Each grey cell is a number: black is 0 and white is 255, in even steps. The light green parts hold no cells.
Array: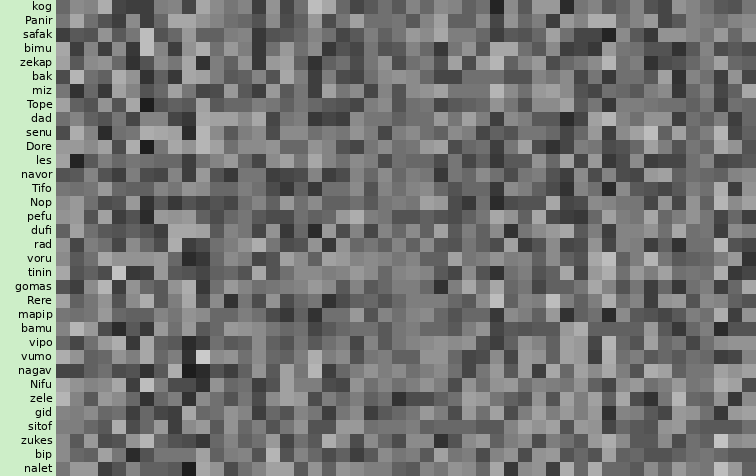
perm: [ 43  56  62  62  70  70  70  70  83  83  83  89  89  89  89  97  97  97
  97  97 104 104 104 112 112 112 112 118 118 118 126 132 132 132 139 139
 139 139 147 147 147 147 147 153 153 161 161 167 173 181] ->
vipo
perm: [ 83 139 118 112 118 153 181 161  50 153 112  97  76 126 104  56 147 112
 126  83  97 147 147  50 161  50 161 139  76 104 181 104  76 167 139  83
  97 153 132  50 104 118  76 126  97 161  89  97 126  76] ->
zekap

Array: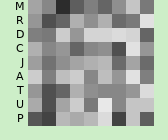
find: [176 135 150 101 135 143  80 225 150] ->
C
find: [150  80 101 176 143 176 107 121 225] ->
R
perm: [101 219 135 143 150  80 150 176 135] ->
T
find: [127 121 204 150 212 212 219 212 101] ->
D

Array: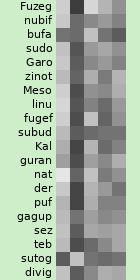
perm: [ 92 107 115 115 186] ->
subud
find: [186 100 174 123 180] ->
zinot
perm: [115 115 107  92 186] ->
subud
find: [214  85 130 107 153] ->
linu

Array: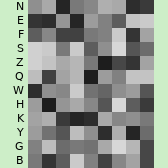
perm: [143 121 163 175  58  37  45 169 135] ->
K
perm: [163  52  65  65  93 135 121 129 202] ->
F
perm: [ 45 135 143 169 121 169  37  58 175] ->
N
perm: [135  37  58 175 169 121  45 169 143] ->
N
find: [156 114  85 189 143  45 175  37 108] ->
Y
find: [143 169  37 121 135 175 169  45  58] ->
N

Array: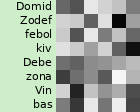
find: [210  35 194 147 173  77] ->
Vin
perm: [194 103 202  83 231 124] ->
febol
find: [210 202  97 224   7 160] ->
Zodef
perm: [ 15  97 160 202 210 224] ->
kiv

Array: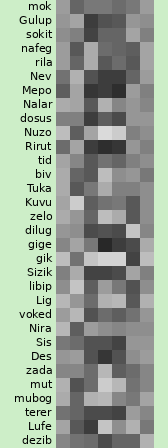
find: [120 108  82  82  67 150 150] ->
Sis
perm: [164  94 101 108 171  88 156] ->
nafeg

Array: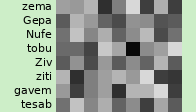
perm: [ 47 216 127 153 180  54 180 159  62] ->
ziti
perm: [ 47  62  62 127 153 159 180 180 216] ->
gavem
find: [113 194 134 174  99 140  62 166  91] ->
tesab
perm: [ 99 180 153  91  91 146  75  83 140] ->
Gepa
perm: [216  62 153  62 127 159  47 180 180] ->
gavem

